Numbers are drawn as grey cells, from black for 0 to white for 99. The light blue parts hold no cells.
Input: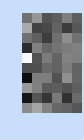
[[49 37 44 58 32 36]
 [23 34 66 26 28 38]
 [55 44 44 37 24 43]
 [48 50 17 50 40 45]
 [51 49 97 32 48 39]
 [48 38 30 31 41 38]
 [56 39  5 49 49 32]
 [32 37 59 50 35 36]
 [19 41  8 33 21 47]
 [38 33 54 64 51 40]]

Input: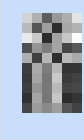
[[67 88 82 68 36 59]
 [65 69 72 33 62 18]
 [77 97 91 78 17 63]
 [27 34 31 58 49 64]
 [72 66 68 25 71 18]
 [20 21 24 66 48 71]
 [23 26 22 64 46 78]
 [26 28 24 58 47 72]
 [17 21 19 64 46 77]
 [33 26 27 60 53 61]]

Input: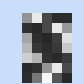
[[17 17 57 91 28]
 [90 59 19 16 28]
 [24 87 64 18 15]
 [22 78 71 21 17]
 [16 23 80 69 19]
 [90 29 16 19 58]
 [33 16 17 46 96]]

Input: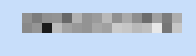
[[48 67 56 48 56 57 40 69 57 60 72 56 66 55 42 62]
 [46 77 53 58 10 73 63 59 57 65 62 79 77 72 74 90]]

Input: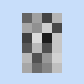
[[26 70 39 62]
 [80 28 65 56]
 [11 77 25 85]
 [31 77 34 72]
 [59 81 72 32]
 [52 74 65 42]]

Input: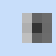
[[39 42 72]
 [20 41 68]
 [38 42 74]]

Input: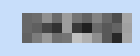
[[30 64 40 42 56 41 61 45 38 51 40]
 [39 62 40 37 27 19 61 22 12 41 34]
 [15 64 38 48 59 43 45 75 68 55 34]]

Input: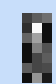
[[36 43 25]
 [97  6 18]
 [63  6 39]
 [50 32  6]
 [27 36  6]
 [27 29 36]
 [58 10  6]]
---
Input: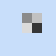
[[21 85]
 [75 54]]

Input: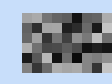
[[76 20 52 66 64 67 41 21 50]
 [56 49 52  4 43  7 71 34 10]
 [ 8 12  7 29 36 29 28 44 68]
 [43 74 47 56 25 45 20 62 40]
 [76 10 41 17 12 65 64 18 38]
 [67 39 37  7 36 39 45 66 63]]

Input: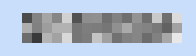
[[90 65 50 42 52 50 44 62 76 48 46 84 63 70 22 42]
 [63 38 47 51 52 66 56 46 48 49 46 69 69 61 50 67]
 [85 43 78 43 57 43 50 43 56 55 32 81 52 64 51 29]]

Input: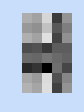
[[57 25 86 64 69]
 [52 31 85 60 65]
 [27 43  0 20 16]
 [38 41 46 40 41]
 [36 36 22 32 30]
 [56 26 87 63 68]
 [49 34 75 56 59]
 [57 23 83 63 67]]

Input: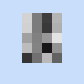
[[38 72 44 20]
 [57  9 51 73]
 [88 59 50 62]
 [68 22 48 81]
 [70 24 48 82]]

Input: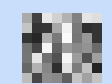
[[76 63 76 37 53 55 27 73]
 [14 75 48 87 18 52 69 40]
 [62 32 61 95 32 44 89 46]
 [41 57 53 60 38 95 27 45]
 [20 59 46 97 47 68 15 20]
 [20 18 47 94 65 21 20 76]
 [86 89 50 69 81 90 26 66]]

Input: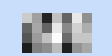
[[65 57 12 73 55 50 11]
 [77 77 42 98 75 60 33]
 [67 81 53 90 39 65 39]
 [56 90 39 75 14 62 79]]

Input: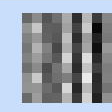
[[56 13 81 23 70 39 38 61 41]
 [45 18 72 15 83 34 42 58 57]
 [50 16 91 27 49 43 34 78 56]
 [49 25 76 17 65 45 30 54 43]
 [53 16 86 21 82 34 46 61 50]
 [59  6 64 27 68 28 50 69 46]
 [47 13 60 18 74 34 38 59 50]
 [49  3 78 26 63 36 37 77 57]
 [52 23 71 18 66 43 33 54 40]]

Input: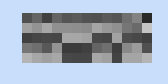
[[70 64 64 26 62 65 27 27 28 65 62 65 70]
 [31 60 53 24 43 39 25 23 23 57 34 43 46]
 [25 28 30 63 27 28 63 65 65 27 28 27 25]
 [76 41 46 56 59 64 54 55 56 56 65 57 62]
 [16 51 43 33 35 31 32 35 33 39 25 39 31]]
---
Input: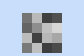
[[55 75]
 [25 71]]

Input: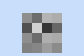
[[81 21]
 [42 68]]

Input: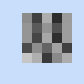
[[35 57]
 [27 65]]

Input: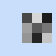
[[35 46]
 [14 76]]

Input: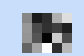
[[29 19]
 [33  2]]

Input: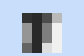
[[16 49]
 [16 49]]

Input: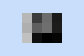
[[37 43]
 [ 6  0]]

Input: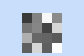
[[52 26]
 [40 39]]
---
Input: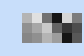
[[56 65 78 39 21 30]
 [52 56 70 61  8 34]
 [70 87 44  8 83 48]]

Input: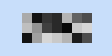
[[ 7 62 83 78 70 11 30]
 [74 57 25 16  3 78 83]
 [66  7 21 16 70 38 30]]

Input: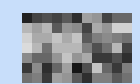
[[71 62 71 35 58 54 26 66 58 81 81]
 [81 66 66 76 66 76 35 49 54 49 44]
 [85 71 44 71 71 71 49 31 44 71 26]
 [54 40 40 58 76 58 66 22 22 31 18]
 [13 26 31 26 35 18 62 58 26 40 40]
 [44 49 22 62 58 35 18 49 49 35 44]
 [22 54 18 40 62  8 31 76 40 22 49]]

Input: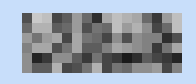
[[31 78 74 27 36 60 41 18 65 74 69 65 41 22 60 74]
 [41 69 69 36 41 60 31 45 41 74 60 69 55 27 41 74]
 [50 65 65 31 45 65 36 36 50 65 60 55 50 22 45 65]
 [60 45 60 65 27 65 45 41 27 55 31 55 50 50 18 31]
 [55 36 36 69 27 31 45 69 27 45 41 55 55 60 27 50]
 [55 14 22 55 55 36 22 45 27 22 10 18 36 27 22 14]]

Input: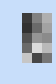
[[41 85 72]
 [23 50 68]
 [19 41 63]
 [32 58 54]
 [77 27 46]]

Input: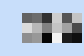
[[85 71 50 76 63 29]
 [38 42 19 80 33 76]
 [55 59  2 94 11  6]]

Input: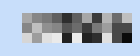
[[83 61 87 91 13 91 13 18 87 28  4]
 [52 74 56 52 33 42 23 47 61 28 28]
 [65 52 47 37 18 37 65 23 70 42 74]]

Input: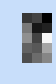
[[56 26 96]
 [38 34 64]
 [30 42 52]
 [47  9 13]
 [21 26  0]]
